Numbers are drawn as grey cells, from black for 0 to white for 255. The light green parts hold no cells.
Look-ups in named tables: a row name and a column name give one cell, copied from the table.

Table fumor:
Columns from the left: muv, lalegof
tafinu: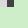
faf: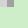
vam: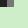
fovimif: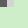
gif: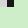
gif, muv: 213
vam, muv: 34
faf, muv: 212
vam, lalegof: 119
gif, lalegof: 23
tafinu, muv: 218
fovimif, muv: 94
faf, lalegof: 161
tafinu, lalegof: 66
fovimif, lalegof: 212

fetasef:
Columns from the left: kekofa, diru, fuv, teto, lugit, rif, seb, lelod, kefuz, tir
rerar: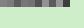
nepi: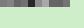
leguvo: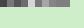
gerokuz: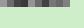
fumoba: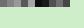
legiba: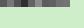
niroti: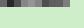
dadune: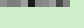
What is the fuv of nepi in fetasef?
102
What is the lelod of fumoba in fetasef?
80
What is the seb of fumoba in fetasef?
25
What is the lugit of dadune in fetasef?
29
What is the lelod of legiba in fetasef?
97
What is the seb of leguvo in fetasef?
166
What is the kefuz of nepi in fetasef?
100
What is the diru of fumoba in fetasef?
133
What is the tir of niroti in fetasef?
126
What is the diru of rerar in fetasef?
123
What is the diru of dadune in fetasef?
125
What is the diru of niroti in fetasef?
41
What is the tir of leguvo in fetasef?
127
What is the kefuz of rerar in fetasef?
150
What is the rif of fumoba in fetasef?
13
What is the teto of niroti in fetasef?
134
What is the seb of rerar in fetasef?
146
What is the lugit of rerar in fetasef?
114
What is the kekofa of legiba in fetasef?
90
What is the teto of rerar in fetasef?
119

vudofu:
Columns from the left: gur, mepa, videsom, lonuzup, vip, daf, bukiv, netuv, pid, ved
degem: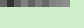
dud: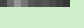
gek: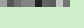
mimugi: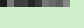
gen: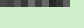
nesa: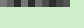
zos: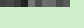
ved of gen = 96
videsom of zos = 58
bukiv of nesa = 77
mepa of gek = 88
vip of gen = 109
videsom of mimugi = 63
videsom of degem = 98
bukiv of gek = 100
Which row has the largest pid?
gek

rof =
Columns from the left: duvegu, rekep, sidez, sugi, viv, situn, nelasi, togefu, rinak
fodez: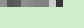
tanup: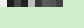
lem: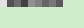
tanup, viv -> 191
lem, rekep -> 83
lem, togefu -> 120
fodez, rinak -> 56
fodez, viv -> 136
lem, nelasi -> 101
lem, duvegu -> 227
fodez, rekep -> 88
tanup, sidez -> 71
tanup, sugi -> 34
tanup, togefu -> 85
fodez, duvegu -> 143

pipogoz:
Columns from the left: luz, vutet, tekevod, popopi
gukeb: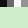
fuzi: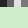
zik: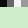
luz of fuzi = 36
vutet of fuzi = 100
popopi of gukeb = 147
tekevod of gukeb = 250
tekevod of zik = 244
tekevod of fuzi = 226
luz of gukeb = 14
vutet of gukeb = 106
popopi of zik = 153

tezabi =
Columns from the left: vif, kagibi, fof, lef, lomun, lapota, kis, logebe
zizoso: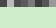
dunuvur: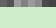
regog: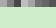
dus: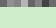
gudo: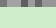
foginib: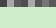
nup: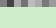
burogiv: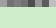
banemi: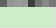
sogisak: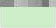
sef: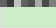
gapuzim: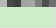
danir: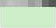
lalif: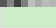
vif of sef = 97
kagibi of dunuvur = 83
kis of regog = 102
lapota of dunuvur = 138
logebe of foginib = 89
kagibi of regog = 126
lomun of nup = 188
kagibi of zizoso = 187
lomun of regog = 164
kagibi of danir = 191
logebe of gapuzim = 111
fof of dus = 132
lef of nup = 115
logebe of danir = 86
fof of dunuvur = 157
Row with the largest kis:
lalif

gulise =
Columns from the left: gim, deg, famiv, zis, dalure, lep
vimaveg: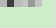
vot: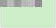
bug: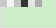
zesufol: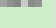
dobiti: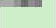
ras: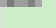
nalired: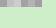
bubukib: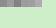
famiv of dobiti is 146
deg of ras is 123
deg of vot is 186
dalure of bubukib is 159
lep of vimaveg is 195
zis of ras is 157
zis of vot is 183
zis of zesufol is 202
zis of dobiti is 111
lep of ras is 168
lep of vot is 143
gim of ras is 166
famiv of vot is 155
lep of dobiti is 125
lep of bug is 172
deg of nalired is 194
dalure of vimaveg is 152
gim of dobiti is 169
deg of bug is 244

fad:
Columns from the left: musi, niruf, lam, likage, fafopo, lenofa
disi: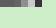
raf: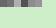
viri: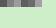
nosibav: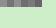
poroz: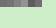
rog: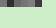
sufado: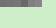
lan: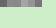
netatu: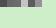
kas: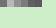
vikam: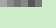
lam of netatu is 107
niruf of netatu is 104
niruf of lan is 138
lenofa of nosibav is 102
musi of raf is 104
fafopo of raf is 141
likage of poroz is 146
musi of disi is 94
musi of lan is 103
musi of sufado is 114

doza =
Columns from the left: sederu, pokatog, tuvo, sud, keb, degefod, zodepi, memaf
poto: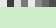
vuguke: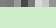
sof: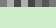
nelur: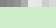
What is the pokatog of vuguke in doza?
121
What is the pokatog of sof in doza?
174
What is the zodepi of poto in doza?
105
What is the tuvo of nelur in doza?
147
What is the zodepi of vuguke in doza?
199
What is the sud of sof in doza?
177
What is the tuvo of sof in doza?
75
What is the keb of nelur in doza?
233
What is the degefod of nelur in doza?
230
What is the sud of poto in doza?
121
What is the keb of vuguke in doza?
122
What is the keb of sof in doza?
68
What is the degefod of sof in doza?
124
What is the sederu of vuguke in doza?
127
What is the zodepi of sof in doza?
86
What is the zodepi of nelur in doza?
204

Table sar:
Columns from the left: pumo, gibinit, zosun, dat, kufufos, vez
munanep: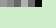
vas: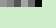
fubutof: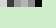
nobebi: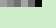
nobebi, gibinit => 136
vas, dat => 165
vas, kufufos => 109
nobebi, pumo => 160
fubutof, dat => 182
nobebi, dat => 164
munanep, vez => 8
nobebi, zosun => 113
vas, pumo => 151
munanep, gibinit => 136
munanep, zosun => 103

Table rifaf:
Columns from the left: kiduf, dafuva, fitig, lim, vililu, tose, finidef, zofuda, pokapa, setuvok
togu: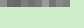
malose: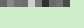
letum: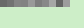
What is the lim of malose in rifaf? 110
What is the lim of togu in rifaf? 125
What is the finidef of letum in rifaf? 136
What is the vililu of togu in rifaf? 114
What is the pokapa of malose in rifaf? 116
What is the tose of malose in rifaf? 120
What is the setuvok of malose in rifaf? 76
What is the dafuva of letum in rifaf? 114
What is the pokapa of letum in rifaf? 101
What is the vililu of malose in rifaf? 207
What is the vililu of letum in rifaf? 153
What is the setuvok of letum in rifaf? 157
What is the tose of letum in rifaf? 125
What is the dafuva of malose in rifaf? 136
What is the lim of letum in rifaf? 130
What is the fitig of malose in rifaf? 114
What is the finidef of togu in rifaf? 155

